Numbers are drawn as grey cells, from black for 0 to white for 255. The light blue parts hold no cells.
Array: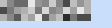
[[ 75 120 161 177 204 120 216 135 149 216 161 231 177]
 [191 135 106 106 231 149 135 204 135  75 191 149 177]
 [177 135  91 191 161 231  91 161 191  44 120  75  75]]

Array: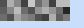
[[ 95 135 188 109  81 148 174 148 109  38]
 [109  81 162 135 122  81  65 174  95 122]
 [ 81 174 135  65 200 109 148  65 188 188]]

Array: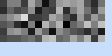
[[114 142 166 219  60  60  72 166 142  85  44 154  85 154 114]
 [ 60 142 154 127  28 154 101  16 142 114  85  72  44 101  28]
 [ 60 127 127  60 166 114  16  72 154 166 154 166  85  44 114]
 [ 72  85  85 101 114  85 180 192 101 114 166 127 180  60 180]
 [ 44 101  72  85 142  28  72  60 180  44 127 166 114  60 154]
 [ 85 101  44  16 127   4 180 127 180   4 101 127 192 127 192]]

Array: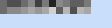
[[108 137 137 151 167 151 167 208  94 181  79 181 167]
 [108  79  79 108 137  64 121  35 137 121  94  94 121]]

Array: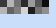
[[181  98 127 211  29 113 143]
 [ 57 181 113  43 155  84  13]]

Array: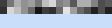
[[ 48 214 190 145 104  21  61  48 104 227 158 104  77  33  77  33]
 [ 61 118 174 145 158 118 190 214 130 145  89 174 174 130  77  89]]

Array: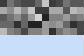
[[169 141 185 141 197  60  60 169 169  88 185 169]
 [ 88 115 141 103 155 211  34 129 129 155 115 129]
 [185 129 115  72 129 129 155  48 115 141 129  72]
 [ 60 115  88  72  72 103 197  60  72 115  88  88]
 [103 103  48 103  34  34 155 141 155 103  48  72]]
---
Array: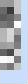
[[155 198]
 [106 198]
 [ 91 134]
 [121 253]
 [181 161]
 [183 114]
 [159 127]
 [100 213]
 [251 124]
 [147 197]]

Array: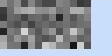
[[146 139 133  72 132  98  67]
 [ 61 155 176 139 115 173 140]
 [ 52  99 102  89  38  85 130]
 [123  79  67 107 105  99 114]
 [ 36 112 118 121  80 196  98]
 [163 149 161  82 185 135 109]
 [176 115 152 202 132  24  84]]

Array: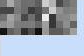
[[118 128 113 204  75 124]
 [ 71 122  59 115 145 130]
 [112 137 111 232 134 151]
 [142 123 125 159 110 100]
 [ 20 113  78 151  92 157]]

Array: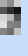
[[170 207]
 [ 84  19]
 [211  85]
 [224 124]
 [130 189]]

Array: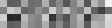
[[186  97 110 176 136 131  85 145]
 [129 185 109 123 144 137 192  66]
 [208  43 141 204 114 145  54 161]
 [176 100 138 173 139 141  92 171]]

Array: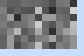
[[109  95 104  96 116  54]
 [128  97  81  82 100 210]
 [116  46 131 154 112  71]
 [122 113 136 105 127 188]
 [109 181 110 109 126 179]
 [ 98  91  87 130 102 144]
 [101  74 123 103 129 146]]
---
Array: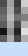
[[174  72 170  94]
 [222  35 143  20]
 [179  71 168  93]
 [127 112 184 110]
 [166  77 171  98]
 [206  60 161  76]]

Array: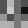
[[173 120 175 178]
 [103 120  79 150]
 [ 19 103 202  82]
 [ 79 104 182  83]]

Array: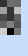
[[117   8 205]
 [ 85 130  99]
 [ 97  52  73]
 [192  52 162]
 [106 110  51]]

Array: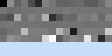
[[118  42 131 228 126 136 122  91 249 214 120 122 123 135 145 113]
 [202 121 124 125 118  27 143 180 115 124 125 125 187 120 112 102]
 [114 114 115 112 117 115 115 113 113 113 115 116 114 115 120 117]
 [133 106 130 120 124 103 108  85  50 176 118 129 111 169  79  91]
 [116 115 117 117 115 117 122 116 117 117 118 114 115 112 108 116]
 [133 106  91  93 106 103  99  99 117 131  42  77 116  99 141   1]]

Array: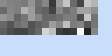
[[134  35 248  57  50  62 190 212 103  84  68  67  77  93]
 [118  85 131 124 191 136 157 108  97  83 121 111  85 104]
 [115 199  76 124 125 111 102 103 134 157 118 101 138 150]
 [141 162 162 125 109 135  68  97 105 156 177 126 134 105]
 [180 197  69 106 197 155  57 135 111 148 122 127 129 139]]

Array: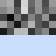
[[ 36 136 105  52 186 185  81  24]
 [147  64  90 179 112  24 110 162]
 [ 46 147  88 132  61 120  10  68]
 [129  90 147  92 216  86 157 133]
 [151  76 150 105 210  60 171 157]]

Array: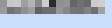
[[160 112 130 115 117 135 150 111 108  97 158 143 124 114 154]
 [206 204 105 113 101 147 144  43 205 137 179 159 201 200 149]]
